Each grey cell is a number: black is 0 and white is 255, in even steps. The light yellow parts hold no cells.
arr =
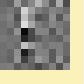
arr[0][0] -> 104
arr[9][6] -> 99
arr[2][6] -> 96
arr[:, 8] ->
[171, 123, 87, 122, 131, 98, 127, 129, 147, 81]
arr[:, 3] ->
[106, 210, 192, 221, 10, 38, 194, 27, 64, 110]
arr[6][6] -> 114
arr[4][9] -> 105
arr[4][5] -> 133
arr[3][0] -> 111
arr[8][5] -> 153
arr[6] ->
[111, 118, 108, 194, 156, 130, 114, 127, 127, 106]
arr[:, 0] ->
[104, 111, 119, 111, 114, 120, 111, 114, 110, 122]
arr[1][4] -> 162
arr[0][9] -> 76
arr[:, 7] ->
[90, 132, 143, 134, 86, 106, 127, 91, 91, 128]
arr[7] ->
[114, 103, 142, 27, 81, 131, 129, 91, 129, 106]
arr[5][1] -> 114
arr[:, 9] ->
[76, 109, 134, 109, 105, 127, 106, 106, 93, 140]
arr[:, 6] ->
[142, 111, 96, 110, 131, 114, 114, 129, 134, 99]
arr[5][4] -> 72
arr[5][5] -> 94
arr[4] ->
[114, 101, 146, 10, 74, 133, 131, 86, 131, 105]

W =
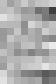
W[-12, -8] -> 192
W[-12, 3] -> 202
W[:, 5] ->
[194, 113, 161, 194, 162, 164, 166, 149, 205, 207, 112, 168]
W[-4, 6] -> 180
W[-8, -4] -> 177
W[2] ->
[225, 207, 196, 171, 170, 161, 120, 105]
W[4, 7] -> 189
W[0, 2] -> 178
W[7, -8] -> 192
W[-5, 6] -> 145
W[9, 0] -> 157
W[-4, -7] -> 184
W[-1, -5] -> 170
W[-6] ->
[161, 177, 163, 191, 195, 166, 215, 234]
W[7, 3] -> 157
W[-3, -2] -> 228
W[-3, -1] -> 209
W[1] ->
[189, 196, 174, 152, 158, 113, 123, 63]
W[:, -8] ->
[192, 189, 225, 186, 152, 154, 161, 192, 168, 157, 214, 224]
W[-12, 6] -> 197
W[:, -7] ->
[161, 196, 207, 184, 163, 198, 177, 175, 184, 198, 178, 196]

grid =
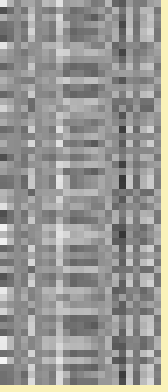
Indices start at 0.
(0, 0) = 234
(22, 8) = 145
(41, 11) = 183
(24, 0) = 157
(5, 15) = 133
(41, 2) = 136
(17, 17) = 124
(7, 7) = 145
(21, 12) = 171
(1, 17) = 119
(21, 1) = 142
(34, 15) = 182
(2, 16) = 141
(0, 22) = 167
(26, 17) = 57
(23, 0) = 167
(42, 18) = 122
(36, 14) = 143
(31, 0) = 95
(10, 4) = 173
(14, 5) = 152
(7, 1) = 150
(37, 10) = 103
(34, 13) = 150
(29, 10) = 168
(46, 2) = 143
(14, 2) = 139
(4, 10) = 102
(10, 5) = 137
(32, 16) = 91
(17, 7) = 154
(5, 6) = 130
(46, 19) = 129
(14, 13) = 192
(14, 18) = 122
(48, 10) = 178
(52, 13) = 97
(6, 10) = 169
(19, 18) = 140
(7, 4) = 142

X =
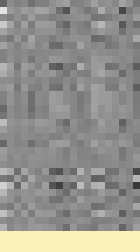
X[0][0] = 100
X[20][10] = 133
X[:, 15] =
[147, 140, 125, 151, 144, 123, 118, 139, 150, 113, 149, 130, 125, 155, 155, 153, 148, 142, 144, 131, 152, 143, 138, 137, 113, 127, 107, 142, 123, 130, 151, 129, 140]
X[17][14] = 157
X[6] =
[163, 144, 129, 146, 154, 134, 144, 109, 106, 129, 127, 162, 140, 135, 140, 118, 124, 140, 131, 120]
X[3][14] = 183
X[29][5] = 139
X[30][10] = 136
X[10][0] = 171
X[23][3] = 135
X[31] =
[140, 132, 140, 135, 148, 137, 138, 129, 132, 136, 138, 144, 140, 126, 128, 129, 134, 140, 135, 145]
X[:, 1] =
[140, 154, 128, 165, 145, 119, 144, 140, 143, 160, 153, 141, 156, 147, 148, 141, 141, 147, 143, 140, 141, 141, 135, 135, 169, 112, 179, 145, 146, 122, 160, 132, 136]
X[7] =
[131, 140, 134, 138, 132, 135, 136, 137, 138, 142, 134, 137, 138, 145, 140, 139, 136, 142, 139, 129]
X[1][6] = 161
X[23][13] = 131
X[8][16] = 142
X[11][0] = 141
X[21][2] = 139
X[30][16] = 146
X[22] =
[152, 135, 144, 137, 145, 144, 142, 143, 137, 127, 144, 132, 133, 127, 136, 138, 143, 122, 135, 151]
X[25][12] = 144
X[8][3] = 140
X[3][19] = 112
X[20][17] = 152
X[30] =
[191, 160, 132, 155, 124, 153, 151, 151, 125, 107, 136, 129, 123, 157, 176, 151, 146, 96, 132, 117]
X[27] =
[183, 145, 141, 147, 142, 153, 150, 146, 127, 108, 143, 132, 127, 134, 156, 142, 145, 100, 131, 140]
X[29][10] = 147
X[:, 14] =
[140, 171, 120, 183, 153, 109, 140, 140, 149, 156, 165, 139, 155, 155, 155, 144, 143, 157, 149, 138, 143, 148, 136, 135, 168, 101, 181, 156, 143, 115, 176, 128, 143]
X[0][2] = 129
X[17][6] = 152
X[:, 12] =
[140, 119, 142, 120, 130, 144, 140, 138, 134, 140, 126, 140, 140, 131, 131, 137, 136, 126, 131, 140, 138, 132, 133, 136, 139, 144, 137, 127, 141, 141, 123, 140, 128]
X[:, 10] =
[130, 146, 141, 135, 141, 145, 127, 134, 136, 115, 138, 130, 117, 135, 135, 134, 134, 144, 140, 131, 133, 141, 144, 140, 107, 152, 100, 143, 125, 147, 136, 138, 150]
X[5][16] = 135
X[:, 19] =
[118, 139, 154, 112, 136, 167, 120, 129, 127, 93, 124, 125, 94, 122, 122, 124, 126, 140, 137, 127, 124, 139, 151, 145, 72, 181, 56, 140, 117, 166, 117, 145, 158]
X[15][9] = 156
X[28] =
[154, 146, 129, 146, 145, 132, 142, 115, 113, 134, 125, 157, 141, 143, 143, 123, 126, 143, 133, 117]
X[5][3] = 126

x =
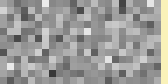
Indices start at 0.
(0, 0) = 168
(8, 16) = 102
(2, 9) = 154
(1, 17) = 83
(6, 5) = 159
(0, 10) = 99
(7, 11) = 125
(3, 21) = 95
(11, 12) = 138
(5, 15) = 139
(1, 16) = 162
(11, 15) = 94
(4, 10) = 192
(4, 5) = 145
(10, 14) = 142
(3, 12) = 126
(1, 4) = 184
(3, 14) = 139
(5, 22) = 187
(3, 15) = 194
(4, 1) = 189
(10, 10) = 119
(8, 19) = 175
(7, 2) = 168
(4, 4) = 119
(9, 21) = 134
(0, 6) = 236
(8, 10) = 156
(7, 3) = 153
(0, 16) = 188
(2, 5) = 188
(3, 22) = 151
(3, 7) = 144
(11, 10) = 157
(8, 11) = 148
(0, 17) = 68
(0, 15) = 137
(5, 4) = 174
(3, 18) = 168
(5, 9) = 169

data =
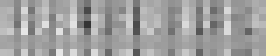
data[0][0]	165
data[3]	[181, 177, 114, 214, 123, 170, 224, 135, 163, 176, 226, 118, 52, 188, 174, 121, 144, 146, 207, 75, 198, 176, 189, 160, 130, 140, 218, 181, 114, 203, 101, 128, 217, 145, 146, 156, 192, 184]
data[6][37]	156
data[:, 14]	[165, 155, 177, 174, 147, 162, 155, 166]
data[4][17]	160
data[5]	[165, 160, 146, 167, 152, 159, 165, 144, 171, 161, 176, 153, 142, 174, 162, 144, 156, 166, 172, 135, 164, 163, 166, 156, 147, 158, 171, 161, 144, 160, 150, 154, 164, 148, 149, 155, 167, 158]
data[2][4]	147
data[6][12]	147
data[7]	[188, 186, 139, 206, 136, 183, 165, 122, 229, 160, 218, 166, 122, 217, 166, 105, 166, 187, 203, 85, 178, 193, 169, 159, 124, 167, 199, 177, 101, 157, 144, 159, 195, 134, 133, 123, 175, 159]
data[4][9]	144
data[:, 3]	[178, 215, 186, 214, 230, 167, 170, 206]
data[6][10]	168
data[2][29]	170
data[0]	[165, 163, 137, 178, 144, 160, 184, 145, 160, 165, 186, 140, 116, 172, 165, 141, 151, 154, 178, 121, 173, 165, 172, 158, 146, 151, 182, 166, 139, 174, 136, 145, 179, 149, 150, 158, 173, 166]
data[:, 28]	[139, 115, 125, 114, 86, 144, 141, 101]
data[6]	[163, 165, 153, 170, 149, 163, 155, 151, 172, 154, 168, 159, 147, 167, 155, 145, 159, 159, 165, 140, 160, 165, 156, 157, 147, 156, 164, 160, 141, 154, 152, 156, 167, 154, 151, 145, 157, 156]
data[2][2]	129
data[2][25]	161
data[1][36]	168

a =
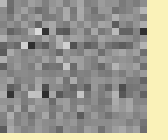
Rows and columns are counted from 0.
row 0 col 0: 183
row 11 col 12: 135
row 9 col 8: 114
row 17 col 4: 125
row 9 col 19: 161
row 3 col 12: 158
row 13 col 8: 89
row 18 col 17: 167
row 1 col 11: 170
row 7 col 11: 126
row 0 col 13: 134
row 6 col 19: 142
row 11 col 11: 126
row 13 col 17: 88
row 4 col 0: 143
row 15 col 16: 163
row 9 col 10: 107
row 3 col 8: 135
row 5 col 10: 162
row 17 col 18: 128
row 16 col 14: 132
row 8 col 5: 135
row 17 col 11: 129
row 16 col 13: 154
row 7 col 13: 149
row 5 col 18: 143
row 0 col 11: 166
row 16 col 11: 91
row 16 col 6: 166
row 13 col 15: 142
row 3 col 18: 125
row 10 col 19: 135
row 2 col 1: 123
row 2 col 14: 124
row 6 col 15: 116
